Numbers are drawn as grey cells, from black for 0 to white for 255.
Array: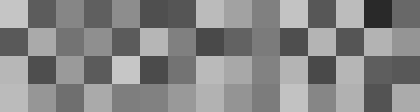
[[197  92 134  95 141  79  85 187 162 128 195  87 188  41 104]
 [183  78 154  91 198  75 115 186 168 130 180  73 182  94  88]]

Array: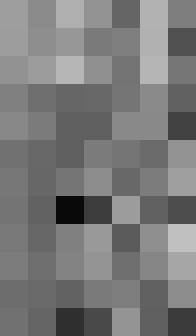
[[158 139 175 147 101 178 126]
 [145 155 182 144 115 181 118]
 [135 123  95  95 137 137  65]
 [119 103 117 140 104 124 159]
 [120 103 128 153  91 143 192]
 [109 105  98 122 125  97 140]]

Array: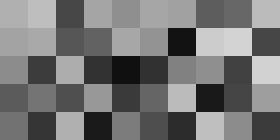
[[176 190  71 165 143 166 161  93 103 187]
 [140  60 173  50  16  49 129 143  65 210]
 [114  53 176  26 124  78  44 191 140  59]]

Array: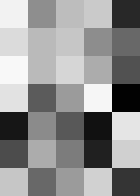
[[242 142 189 202  40]
 [248 186 214 172  81]
 [ 22 139  88  17 229]
 [198 104 155 209  52]]

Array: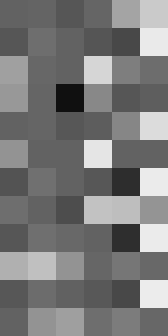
[[ 98 100  86 101 164 202]
 [160 103  98 214 126 109]
 [ 98 101  87  93 134 220]
 [ 83 112  98  87  45 235]
 [ 86 111 104  98  46 235]
 [ 87 108  97  88  72 236]]

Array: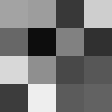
[[163 157  56 206]
 [216 143  72  87]]
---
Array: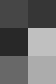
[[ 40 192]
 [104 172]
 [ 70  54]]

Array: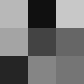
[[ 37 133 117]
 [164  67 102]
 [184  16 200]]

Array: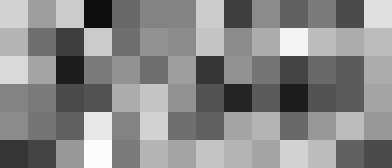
[[217 164  28 123 146 111 158  54 146 117  68 105  91 172]
 [210 158 203  14 105 131 131 203  62 139  97 123  75 223]
 [131 123  75  83 172 196 146  83  36  91  28  83  91 164]
 [139 117  97 231 131 210 111  97 164 180 105 152 188 152]
 [180 111  62 203 111 146 139 196 139 172 244 188 172 188]
 [ 54  68 152 251 123 180 164 196 180 164 210 188  97  75]]

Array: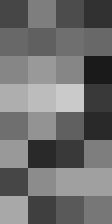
[[174 188 202  57]
 [134 153 134  26]
 [111 147  96  41]
 [ 70 140 160 160]
 [ 70 126  76  49]
 [104  96 111 104]
 [168  63  89 119]
 [153  41  57 126]]

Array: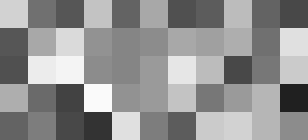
[[ 80 236 244 140 133 154 230 188  72 119 203]
 [ 86 168 218 146 133 140 168 160 174 112 224]
 [ 99 125  72  51 224 125  92 203 210 182 140]
 [210 112  86 195  99 168  80  92 188  99  72]
 [174 106  66 250 146 154 195 119 154 182  32]]

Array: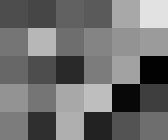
[[117 183 110 132 147 155]
 [147 117 168 190   8  62]
 [103  77  41 124 162   2]
 [ 77  70  97  90 168 226]
 [124  47 175  34  83 110]]

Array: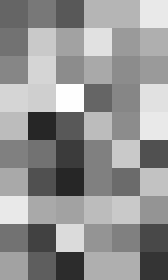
[[134 213 140 169 140 154]
 [213 207 254 101 134 225]
 [114 201 162 225 154 175]
 [233 169 162 188 201 148]
 [101 120  88 181 181 233]
 [128 114  59 128 201  80]
 [162  94  44 175 175  52]
 [169  80  38 128 107 194]
 [114  65 219 148 128  72]
 [188  38  88 188 140 233]]
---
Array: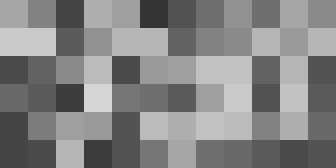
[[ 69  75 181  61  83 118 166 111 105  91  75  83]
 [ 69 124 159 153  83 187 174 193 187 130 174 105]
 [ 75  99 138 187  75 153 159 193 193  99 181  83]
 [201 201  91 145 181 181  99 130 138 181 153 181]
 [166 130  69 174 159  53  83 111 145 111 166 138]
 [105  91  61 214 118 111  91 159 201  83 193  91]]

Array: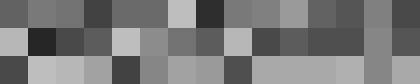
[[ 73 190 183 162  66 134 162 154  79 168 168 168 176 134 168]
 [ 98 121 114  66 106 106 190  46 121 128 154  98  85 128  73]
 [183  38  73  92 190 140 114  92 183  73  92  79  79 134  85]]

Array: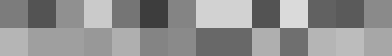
[[181 159 159 152 175 132 138 104 104 175 111 181 188 167]
 [124  83 144 202 117  61 132 210 210  83 218  97  90 138]]

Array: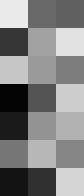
[[ 54 162 226]
 [ 19  48 213]
 [  4  84 205]
 [ 26 147 177]
 [119 183 133]
 [198 154 125]
 [234 104  97]]

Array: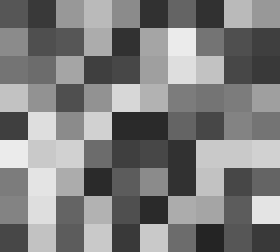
[[235 201 209 108  63  71  49 201 201 209]
 [124 228 172  42  92 139  49 194  71 100]
 [116 108 165  63  71 159 222 194  71  57]
 [ 86  57 152 186 139  49 100  49 186 152]
 [ 63 222 139 209  42  42 100  71 131 116]
 [131 222 100 178  79  42 172 165  92 228]
 [ 71 194  92 201  57 201 108  36  86  57]
 [139  79  86 172  49 165 235 116  79  63]
 [194 146  79 146 215 178 124 116 124 159]]

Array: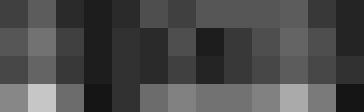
[[135 198 108  21  49 108 129 114 114 129 170 122  21]
 [ 86 114  64  29  49  42  78  29  56  78 100  78  36]
 [ 71 100  56  29  49  42  64  36  56  71  92  71  49]
 [ 64  92  42  29  42  78  64  86  86  86  92  56  36]]
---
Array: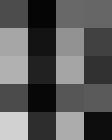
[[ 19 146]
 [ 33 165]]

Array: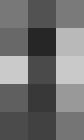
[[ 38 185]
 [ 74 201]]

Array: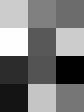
[[ 88 204]
 [ 83   1]]

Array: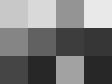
[[ 97  61]
 [ 39 162]]

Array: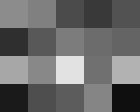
[[ 88 124]
 [136 226]]

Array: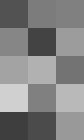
[[ 67 156]
 [177 115]]

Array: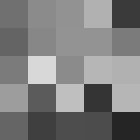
[[135 147]
 [216 139]]
